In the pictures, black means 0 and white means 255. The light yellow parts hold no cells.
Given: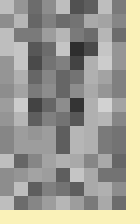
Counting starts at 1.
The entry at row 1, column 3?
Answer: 108
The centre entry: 141
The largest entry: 210
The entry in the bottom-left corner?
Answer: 190
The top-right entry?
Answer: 122
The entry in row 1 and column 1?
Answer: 190
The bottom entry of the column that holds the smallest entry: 157
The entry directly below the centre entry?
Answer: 115
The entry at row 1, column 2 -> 149
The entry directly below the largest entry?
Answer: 182
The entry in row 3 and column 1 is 190
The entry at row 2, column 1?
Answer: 141
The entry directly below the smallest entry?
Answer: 67
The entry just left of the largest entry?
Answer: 176
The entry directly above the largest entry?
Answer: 149
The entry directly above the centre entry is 102
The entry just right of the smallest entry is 74
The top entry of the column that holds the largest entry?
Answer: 190
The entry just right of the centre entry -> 52
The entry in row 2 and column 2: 182
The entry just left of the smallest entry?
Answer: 197
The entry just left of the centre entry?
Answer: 102
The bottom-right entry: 108

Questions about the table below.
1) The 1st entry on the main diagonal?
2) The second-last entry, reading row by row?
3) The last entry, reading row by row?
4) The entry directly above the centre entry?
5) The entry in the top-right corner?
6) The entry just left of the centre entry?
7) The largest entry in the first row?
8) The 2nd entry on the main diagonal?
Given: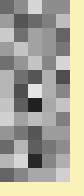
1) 106
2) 168
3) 208
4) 86
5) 141
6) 78
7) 214
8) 86

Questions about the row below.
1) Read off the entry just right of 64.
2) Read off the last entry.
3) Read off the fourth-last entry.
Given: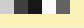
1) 23
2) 98
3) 64

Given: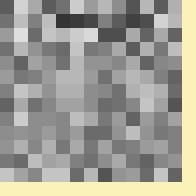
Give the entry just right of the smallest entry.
59
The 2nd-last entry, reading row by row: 196
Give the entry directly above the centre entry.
155
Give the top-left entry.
92
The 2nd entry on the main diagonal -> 189
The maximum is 223
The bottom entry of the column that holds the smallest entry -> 196
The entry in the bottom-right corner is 99
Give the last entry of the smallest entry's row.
183
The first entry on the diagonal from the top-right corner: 176
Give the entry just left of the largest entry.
155
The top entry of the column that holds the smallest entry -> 113
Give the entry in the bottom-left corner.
196
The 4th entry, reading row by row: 92
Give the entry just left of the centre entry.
176
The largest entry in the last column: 189
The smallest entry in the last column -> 84
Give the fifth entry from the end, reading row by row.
147
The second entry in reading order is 210
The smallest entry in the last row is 84
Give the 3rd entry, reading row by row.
169
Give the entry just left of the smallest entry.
189
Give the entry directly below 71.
217
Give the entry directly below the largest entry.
183

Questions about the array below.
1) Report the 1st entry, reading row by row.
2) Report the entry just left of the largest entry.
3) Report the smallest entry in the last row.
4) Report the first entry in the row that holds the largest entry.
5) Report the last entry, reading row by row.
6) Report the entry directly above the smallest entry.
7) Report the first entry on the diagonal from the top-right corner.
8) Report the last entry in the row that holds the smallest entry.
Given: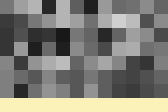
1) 119
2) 172
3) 39
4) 59
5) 87
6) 180
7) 100
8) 74
